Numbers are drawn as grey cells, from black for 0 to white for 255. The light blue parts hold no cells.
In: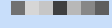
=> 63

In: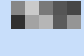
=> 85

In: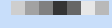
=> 52

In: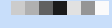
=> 26

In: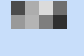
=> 111

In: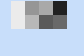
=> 33

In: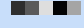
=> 3

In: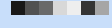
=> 216
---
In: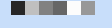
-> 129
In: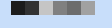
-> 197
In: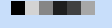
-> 134
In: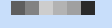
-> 205
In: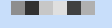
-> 199
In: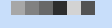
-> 104
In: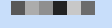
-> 143
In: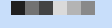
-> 67
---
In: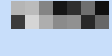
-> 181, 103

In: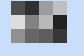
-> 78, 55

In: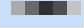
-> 171, 195

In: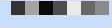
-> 51, 139

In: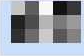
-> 196, 130

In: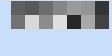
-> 95, 67
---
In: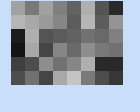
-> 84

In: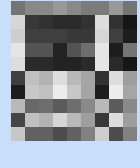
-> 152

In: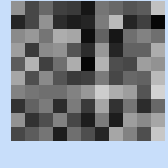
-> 92

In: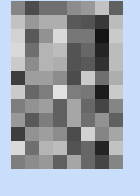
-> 194

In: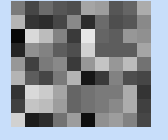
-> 101

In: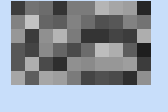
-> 158
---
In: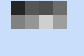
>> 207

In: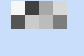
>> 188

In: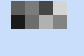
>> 177

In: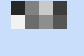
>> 142

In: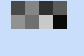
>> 201

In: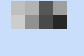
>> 74

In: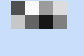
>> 22
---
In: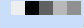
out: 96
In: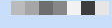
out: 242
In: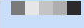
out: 196
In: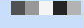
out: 244
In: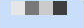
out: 120
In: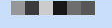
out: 23
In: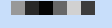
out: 103
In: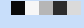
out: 182
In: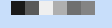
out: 175
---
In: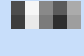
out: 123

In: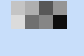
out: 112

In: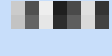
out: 94

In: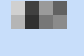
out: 48

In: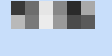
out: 154

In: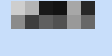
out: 81

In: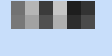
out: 175

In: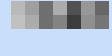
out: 60
